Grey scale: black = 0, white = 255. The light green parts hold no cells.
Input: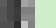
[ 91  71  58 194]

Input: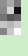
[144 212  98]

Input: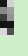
[ 23 156]

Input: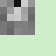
[149 154 201 127 125]

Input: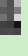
[110  84 213]

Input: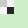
[202  38]

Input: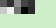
[ 91 240]
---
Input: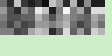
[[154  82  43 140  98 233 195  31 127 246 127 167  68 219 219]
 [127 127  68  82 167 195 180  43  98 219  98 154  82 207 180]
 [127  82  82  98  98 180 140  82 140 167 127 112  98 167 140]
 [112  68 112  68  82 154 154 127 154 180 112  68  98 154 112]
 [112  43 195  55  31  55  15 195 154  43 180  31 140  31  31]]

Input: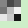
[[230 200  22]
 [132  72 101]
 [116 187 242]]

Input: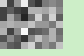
[[ 66  94  66  52 178 178 166 194 137]
 [137  94  82 178 210 108 151 122 194]
 [ 82 137  94  52 137 194 151 178 122]
 [ 66 166 108  37 108 210 122 210  94]
 [178  66 137 249  82  94 108 178 108]
 [210  66 151 237  82  52 122 137 122]
 [166 178 166 166 194 151 151 122 194]]

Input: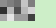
[[ 48 184  79 184 212]
 [141 126 110 197 126]
 [169 228 156 156  64]]

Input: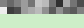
[[237  62  77 156 171 186 144  90 144 104  90 129]
 [129 104 129 156 116 198 186 116  48 171 116  77]]

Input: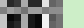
[[198   9  24 170  24   9 241  87 115]
 [198  24  40 170  24   9 241 100 115]
 [186  40  56 170  40  40 228 100 115]
 [127 158 142 115 158 158 127 142 142]]

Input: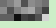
[[ 96  96  14  65  53  81 212]
 [140  81 128 155 168 112  65]
 [112 128 155  81 140 128 112]]

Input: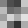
[[199 106  50 172]
 [130  78  65 199]
 [187 106 118 158]
 [158 212 172 225]]
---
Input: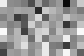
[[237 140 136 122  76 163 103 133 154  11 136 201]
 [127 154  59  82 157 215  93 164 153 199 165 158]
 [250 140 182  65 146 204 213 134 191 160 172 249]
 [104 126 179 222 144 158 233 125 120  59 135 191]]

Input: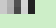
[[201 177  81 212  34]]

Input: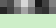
[[ 92  75 154 215 155  25  64 127]]

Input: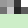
[[152 162  57 254]]

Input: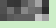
[[ 83  55  53  90 119 163  59]
 [ 72  89  96  96  96 195 159]]

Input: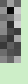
[[ 93 160 101]
 [111 122 184]
 [135  74  59]
 [ 57  94  69]
 [134 103 174]]
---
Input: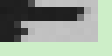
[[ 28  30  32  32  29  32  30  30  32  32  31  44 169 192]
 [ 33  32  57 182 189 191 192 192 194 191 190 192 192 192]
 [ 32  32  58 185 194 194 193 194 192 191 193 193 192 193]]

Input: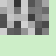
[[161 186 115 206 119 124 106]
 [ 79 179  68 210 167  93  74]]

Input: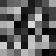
[[138 168 196  25  33 123  54  66]
 [176 188   7  32 216 109  62 159]
 [ 23  79 130  32 192  66 194  31]
 [165 135  99 185 162  83   2  19]]

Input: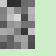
[[128 178 136 114 181]
 [ 89 147 158 116 116]
 [125  96 159 165  81]]

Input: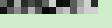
[[ 17  94 137  79 176  89   6  20 170 195  88 183 206 208]]

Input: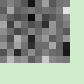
[[ 94 165  95 109 118 102 114 106 124 227]
 [166  65 144 108  80  97  47 150 104 125]
 [120  77 175 131  33 124 152  92 112 149]
 [ 83 137  41 104 140 101 129 107 100  24]]
